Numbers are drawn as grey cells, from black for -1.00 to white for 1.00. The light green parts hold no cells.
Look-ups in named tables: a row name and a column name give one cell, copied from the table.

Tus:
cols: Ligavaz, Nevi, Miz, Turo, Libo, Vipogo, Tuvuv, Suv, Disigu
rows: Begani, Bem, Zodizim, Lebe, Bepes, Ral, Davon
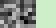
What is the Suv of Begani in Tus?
0.00
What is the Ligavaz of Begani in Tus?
-0.57
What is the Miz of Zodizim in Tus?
-0.31
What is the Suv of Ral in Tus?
-0.57
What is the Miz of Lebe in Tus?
-0.76
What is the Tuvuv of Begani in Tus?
0.00
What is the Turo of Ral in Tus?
-0.48
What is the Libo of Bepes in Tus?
-0.07
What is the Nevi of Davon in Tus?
0.34
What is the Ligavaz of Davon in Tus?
-0.14
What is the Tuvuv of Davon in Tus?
0.05
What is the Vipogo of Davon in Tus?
0.19
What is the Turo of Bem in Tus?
0.47
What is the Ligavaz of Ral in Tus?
0.56
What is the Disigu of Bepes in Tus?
0.31
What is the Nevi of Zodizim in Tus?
-0.08
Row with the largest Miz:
Bem

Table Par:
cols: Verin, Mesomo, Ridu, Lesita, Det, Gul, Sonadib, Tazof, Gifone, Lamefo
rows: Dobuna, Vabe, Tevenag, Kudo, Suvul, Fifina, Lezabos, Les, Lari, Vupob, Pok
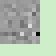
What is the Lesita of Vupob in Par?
0.27
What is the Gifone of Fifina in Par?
0.27
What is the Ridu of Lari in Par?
0.07
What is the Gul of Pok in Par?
0.28
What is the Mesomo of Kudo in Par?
0.15
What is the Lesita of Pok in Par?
0.10
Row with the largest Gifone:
Lari

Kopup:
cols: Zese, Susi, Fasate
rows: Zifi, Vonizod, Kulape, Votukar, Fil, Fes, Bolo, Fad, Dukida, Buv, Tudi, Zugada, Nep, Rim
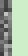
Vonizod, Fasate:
-0.01
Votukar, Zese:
-0.33
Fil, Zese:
-0.24
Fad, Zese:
-0.22
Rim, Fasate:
-0.07
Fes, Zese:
0.01
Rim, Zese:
-0.52
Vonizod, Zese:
-0.06
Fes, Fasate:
0.00
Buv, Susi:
0.16
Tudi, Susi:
-0.17
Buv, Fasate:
-0.24
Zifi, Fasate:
0.02

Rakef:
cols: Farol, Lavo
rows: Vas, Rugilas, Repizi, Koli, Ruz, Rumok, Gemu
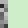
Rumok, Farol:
0.11
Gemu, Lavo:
-0.50
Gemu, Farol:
-0.05
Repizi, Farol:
0.45
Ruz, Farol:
-0.15
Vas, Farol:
0.39
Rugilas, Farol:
-0.68
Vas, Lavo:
0.40
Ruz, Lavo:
0.39
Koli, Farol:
-0.22
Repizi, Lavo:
-0.07
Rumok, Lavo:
0.22
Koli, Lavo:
0.53
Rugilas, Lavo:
0.19

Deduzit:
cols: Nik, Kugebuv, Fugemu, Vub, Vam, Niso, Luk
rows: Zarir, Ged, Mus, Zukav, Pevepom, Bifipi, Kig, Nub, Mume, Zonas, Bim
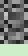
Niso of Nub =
-0.37
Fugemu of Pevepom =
-0.50
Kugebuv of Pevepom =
0.40
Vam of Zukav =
-0.34
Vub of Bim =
-0.47
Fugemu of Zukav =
-0.51

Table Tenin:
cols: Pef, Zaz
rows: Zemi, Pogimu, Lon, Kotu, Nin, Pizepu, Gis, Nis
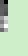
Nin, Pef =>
0.22
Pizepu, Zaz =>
0.52
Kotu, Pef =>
-0.25
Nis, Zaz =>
0.35
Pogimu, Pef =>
-0.28
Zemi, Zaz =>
-0.97
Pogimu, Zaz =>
-0.26
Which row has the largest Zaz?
Gis

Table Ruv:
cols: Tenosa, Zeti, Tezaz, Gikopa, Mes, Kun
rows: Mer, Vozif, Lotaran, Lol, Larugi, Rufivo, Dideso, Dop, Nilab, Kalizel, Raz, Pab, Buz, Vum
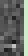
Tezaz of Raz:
-0.56
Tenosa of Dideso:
-0.33
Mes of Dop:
-0.47
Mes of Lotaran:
-0.28
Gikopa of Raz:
-0.81
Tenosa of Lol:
-0.44
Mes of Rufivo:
-0.56
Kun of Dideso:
-0.29
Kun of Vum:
-0.56
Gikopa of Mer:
-0.17
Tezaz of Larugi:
-0.29
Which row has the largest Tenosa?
Kalizel

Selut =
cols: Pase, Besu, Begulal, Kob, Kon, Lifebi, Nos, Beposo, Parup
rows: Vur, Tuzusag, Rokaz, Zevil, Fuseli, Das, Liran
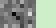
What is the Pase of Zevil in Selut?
-0.04
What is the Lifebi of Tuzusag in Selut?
-0.50
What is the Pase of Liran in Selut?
-0.13
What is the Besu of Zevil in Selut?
0.14
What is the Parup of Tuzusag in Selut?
-0.10
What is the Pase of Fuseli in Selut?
-0.23
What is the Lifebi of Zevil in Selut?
-0.24
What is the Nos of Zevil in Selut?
-0.01
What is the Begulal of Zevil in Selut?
-0.14
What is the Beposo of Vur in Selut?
-0.21

